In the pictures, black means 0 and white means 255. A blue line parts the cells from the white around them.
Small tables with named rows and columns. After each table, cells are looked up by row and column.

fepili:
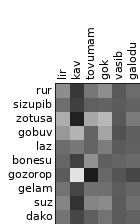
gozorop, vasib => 84
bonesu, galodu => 106
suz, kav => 51
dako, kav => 71
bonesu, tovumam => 145
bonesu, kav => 65
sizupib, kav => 64
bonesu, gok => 95
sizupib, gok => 99
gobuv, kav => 179
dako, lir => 116
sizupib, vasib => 92

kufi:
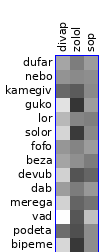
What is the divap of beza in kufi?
164
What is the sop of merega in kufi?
115
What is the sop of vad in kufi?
192
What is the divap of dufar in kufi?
165
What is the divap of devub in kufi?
209
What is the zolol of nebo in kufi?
138
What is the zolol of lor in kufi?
133
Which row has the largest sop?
vad

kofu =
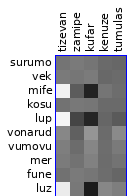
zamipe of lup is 69
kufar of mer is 129
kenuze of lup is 102
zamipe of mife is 92
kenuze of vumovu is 109
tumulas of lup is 90
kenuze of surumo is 106
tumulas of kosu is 106
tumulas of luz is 126
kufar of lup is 37
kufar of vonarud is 149
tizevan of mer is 123
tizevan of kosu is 114
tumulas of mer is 115
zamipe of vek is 118
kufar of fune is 118

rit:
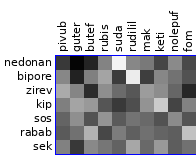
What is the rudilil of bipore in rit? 236
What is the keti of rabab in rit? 100
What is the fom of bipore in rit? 82
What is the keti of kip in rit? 203
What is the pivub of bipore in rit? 135
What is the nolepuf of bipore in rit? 114
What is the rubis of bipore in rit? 164
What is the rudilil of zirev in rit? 87
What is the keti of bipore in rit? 135
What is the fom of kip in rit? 130
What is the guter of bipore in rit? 34
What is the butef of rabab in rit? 178
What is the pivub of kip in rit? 127
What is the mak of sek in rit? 105
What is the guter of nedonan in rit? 5
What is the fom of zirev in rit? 38

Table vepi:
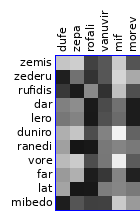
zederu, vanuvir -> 86
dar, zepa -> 141
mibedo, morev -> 154
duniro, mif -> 242
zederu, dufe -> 31
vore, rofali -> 77
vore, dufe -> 186
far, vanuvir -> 55
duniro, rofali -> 77
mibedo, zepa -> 85
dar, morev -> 28
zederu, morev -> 169
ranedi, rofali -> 24
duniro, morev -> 99

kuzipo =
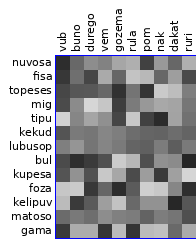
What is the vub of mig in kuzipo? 75
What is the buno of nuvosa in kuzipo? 104
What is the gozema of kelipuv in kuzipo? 194
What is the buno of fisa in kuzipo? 111
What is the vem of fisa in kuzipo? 170
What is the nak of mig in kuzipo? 168
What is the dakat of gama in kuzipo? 105
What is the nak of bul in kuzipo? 144
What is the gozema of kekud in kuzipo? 126
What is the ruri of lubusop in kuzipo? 122
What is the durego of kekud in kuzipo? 118
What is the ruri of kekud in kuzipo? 100
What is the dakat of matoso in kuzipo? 117
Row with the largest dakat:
topeses

